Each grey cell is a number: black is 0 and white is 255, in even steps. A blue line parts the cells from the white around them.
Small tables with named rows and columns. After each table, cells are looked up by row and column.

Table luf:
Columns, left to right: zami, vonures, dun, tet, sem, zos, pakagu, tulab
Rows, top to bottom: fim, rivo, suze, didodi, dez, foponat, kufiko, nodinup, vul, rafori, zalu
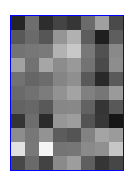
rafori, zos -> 138
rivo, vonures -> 106
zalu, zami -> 72
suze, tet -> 178
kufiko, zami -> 99
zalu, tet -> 138
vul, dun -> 147
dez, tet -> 133
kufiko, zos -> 98
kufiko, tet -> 135
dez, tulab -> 90
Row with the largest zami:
rafori

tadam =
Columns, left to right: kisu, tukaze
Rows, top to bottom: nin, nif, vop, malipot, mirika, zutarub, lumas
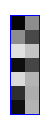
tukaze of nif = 72
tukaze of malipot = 70
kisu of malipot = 15
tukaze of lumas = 180
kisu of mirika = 218
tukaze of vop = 196
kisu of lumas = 16
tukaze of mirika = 180
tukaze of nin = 141
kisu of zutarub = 47
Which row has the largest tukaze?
vop

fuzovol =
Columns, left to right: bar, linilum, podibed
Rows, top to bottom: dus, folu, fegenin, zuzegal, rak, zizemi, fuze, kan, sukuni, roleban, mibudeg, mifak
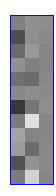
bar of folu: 79
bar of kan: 123
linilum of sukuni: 131
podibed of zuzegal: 132
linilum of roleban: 108
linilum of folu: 143
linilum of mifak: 210
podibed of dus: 141
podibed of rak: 136
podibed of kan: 134
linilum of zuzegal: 128
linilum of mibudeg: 146
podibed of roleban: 136
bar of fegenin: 107

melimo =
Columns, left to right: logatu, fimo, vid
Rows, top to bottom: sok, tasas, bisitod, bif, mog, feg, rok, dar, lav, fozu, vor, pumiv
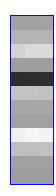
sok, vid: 162
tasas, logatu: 180
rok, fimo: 168
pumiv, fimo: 158
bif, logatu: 159
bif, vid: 157
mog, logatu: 44
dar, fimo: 160
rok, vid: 168
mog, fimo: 45
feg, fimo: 195
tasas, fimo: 180
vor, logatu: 160
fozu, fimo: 191
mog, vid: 47

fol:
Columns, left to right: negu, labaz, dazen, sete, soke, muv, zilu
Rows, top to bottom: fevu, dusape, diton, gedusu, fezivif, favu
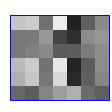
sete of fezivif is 216
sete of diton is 91
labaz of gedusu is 203
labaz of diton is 128
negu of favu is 103
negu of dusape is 120
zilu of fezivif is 134
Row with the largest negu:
fevu

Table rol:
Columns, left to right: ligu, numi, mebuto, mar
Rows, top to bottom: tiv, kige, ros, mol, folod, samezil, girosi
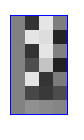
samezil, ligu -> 130
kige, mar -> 36
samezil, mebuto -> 57
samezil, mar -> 76
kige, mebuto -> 221
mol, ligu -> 130
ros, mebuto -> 229
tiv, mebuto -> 229
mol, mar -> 33
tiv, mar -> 125
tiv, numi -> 51
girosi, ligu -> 130
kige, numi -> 228
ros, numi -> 51

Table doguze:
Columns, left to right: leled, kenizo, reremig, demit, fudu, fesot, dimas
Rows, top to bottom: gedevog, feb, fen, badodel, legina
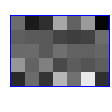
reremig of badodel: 128
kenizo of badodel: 99
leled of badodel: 151
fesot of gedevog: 154
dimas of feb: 109
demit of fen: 111
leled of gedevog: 108
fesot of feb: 66
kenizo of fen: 107
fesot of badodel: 84
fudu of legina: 113
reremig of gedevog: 47
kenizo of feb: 90
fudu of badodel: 92

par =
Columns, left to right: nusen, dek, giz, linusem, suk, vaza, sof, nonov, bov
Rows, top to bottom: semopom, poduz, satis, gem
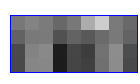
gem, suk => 69
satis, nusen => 74
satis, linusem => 29
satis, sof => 114
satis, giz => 137
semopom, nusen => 120
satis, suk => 70

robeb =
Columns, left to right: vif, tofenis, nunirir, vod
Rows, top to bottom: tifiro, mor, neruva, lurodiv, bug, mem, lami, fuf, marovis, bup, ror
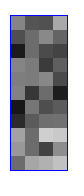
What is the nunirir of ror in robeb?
177
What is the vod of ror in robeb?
193
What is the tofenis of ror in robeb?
166
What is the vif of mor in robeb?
79
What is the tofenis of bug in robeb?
124
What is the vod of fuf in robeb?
113
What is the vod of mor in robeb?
100
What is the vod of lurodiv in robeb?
95
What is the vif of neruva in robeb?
27
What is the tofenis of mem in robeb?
55
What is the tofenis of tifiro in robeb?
84
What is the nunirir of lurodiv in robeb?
59
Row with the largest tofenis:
ror

